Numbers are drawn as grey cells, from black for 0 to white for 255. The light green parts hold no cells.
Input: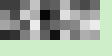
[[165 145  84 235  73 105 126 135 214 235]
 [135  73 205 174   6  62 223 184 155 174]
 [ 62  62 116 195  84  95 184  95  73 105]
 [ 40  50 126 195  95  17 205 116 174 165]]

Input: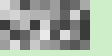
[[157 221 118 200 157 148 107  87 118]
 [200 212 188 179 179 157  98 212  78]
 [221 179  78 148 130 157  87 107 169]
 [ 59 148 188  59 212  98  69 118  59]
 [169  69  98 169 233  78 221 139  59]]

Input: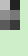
[[142 120]
 [ 90  57]
 [190  34]]

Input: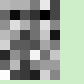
[[144 221 177 113 221 134]
 [101 186  57 134 156 156]
 [186 177 177 123 232  69]
 [186 156  57 113 198  20]
 [ 39 144 101 243 113 198]
 [210  91  91  79 166 123]
 [253  69  57  30 210 134]
 [101  11  79  48   0  69]]

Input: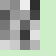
[[215 203 129 181]
 [118 191  98 191]
 [138 172  57 225]
 [ 86 150 160  66]
 [160 138 237  46]]

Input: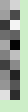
[[ 54 244]
 [168 212]
 [128 191]
 [ 63 138]
 [109  97]
 [149  86]
 [158  74]
 [224  44]
 [138  34]
 [168   4]]

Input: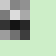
[[122 220 169]
 [201 133 145]
 [157 113  61]
 [ 51  20  39]]
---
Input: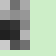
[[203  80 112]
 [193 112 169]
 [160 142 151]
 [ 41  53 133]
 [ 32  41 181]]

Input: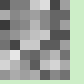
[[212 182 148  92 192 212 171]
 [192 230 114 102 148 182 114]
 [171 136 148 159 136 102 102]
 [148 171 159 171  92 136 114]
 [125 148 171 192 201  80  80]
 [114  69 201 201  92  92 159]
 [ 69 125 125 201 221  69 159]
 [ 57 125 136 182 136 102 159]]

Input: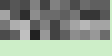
[[164  86  45 141 107 107  95 118  54  54  86]
 [118 174 183  86 129  66 129 164 183 164 164]
 [ 75  95 192  33 152  66  95 141 129 152 107]
 [ 66  86  75 129  66 129 107  75 107  95  95]]

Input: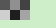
[[207  30 164]
 [ 86 144  66]]

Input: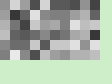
[[190  98  89 108 136  98 117 168 178  55]
 [178 117  67 200 158 168 127 224 190 200]
 [158  55  98 224 136 127 127 158 178  98]
 [146 212 158  78 212  89  89  78 146  67]
 [136 108 108 200  89 200 200 224 146 224]
 [127 233 136  78 190 158 146 178 178 190]]

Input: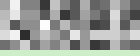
[[219 241  45 152 195 162 121 230 152 207 207 207 174 219]
 [195  88 142 142 252 121 186 130 142  66  76 207  88 162]
 [186 230 152 152  88 174  55  88 162 121  88 219 111  66]
 [162 241 130 130  55 195 130  88 174  99 111 186 142  99]
 [111 142 207 111 162 130 174  76 152  55  76 186 121  99]]
